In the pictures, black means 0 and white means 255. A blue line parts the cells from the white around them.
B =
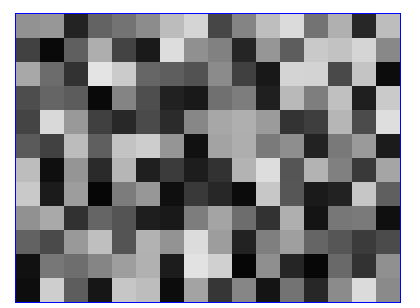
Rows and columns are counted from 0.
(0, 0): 146
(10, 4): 158
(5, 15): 27
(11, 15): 138
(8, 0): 145
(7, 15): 95
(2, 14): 196
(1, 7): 144
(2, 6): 94
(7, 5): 151
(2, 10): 24
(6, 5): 31
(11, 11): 115
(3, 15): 202
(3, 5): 78
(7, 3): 6
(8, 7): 125
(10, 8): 208
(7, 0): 201
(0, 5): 140
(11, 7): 163
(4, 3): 64
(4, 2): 153
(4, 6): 43
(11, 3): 22
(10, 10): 143
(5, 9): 174
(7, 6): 15
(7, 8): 39
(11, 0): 13
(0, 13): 176
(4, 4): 40
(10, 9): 6
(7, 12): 26
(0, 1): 151
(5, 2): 188
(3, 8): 112
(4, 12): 62

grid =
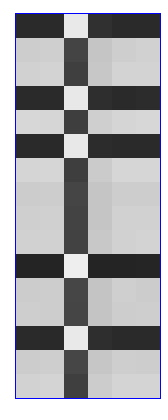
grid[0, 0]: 42
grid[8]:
[207, 208, 67, 197, 209, 209]
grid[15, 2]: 63
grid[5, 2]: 232
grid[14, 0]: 204
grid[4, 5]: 215
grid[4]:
[215, 214, 62, 207, 213, 215]
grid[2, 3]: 199
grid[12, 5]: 206
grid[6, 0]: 213
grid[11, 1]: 205
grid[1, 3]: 197
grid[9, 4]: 209
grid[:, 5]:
[42, 209, 211, 44, 215, 42, 214, 205, 209, 211, 37, 204, 206, 42, 205, 212]
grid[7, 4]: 205
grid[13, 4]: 42
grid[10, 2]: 238
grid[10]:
[36, 36, 238, 36, 36, 37]
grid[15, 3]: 204
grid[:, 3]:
[48, 197, 199, 46, 207, 44, 203, 197, 197, 200, 36, 196, 196, 46, 198, 204]
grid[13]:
[42, 41, 233, 46, 42, 42]
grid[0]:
[42, 42, 233, 48, 42, 42]
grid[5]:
[42, 41, 232, 44, 42, 42]
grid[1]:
[205, 207, 68, 197, 206, 209]
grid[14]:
[204, 206, 70, 198, 206, 205]

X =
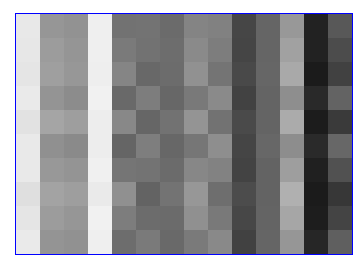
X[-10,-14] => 232
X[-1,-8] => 105
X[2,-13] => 159
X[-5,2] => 138
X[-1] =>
[234, 148, 145, 239, 109, 122, 105, 122, 137, 65, 101, 150, 38, 95]
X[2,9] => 73
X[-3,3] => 234
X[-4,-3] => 158
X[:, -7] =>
[132, 138, 145, 121, 148, 118, 135, 151, 144, 122]
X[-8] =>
[229, 159, 151, 238, 133, 104, 108, 145, 116, 73, 102, 169, 27, 65]
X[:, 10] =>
[101, 101, 102, 100, 100, 103, 99, 99, 100, 101]
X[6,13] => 81
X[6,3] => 240
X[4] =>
[226, 165, 158, 237, 136, 102, 114, 148, 114, 74, 100, 171, 28, 58]
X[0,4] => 114
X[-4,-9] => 115
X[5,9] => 69
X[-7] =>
[234, 148, 140, 241, 105, 125, 103, 121, 138, 66, 100, 142, 41, 99]
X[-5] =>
[233, 144, 138, 237, 101, 126, 103, 118, 142, 69, 103, 141, 42, 103]
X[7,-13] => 163
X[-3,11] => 176
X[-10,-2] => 34
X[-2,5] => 108

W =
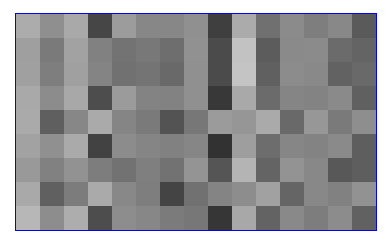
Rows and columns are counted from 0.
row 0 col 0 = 172
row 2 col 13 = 98
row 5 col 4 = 140
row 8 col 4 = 141
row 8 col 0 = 183
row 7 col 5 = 126
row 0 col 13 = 136
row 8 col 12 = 125
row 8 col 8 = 54
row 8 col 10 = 99
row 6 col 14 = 94
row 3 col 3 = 77
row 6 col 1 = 129
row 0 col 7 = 144
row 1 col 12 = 139
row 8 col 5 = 135
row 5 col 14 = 94
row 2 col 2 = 160
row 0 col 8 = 63
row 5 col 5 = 133
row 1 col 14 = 100
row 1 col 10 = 92
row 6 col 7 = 148
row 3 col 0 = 169
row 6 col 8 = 85
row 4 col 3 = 170
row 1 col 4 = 115
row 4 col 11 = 105
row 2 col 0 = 160
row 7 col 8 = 132
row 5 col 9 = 158
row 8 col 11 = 137
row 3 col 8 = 56
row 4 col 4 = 133
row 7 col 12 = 136
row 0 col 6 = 135
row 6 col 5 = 127

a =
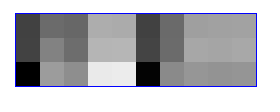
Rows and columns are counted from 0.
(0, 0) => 65
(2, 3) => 234
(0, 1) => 107
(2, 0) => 0
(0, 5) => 65
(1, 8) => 165
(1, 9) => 168
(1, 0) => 66
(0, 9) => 162
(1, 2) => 109
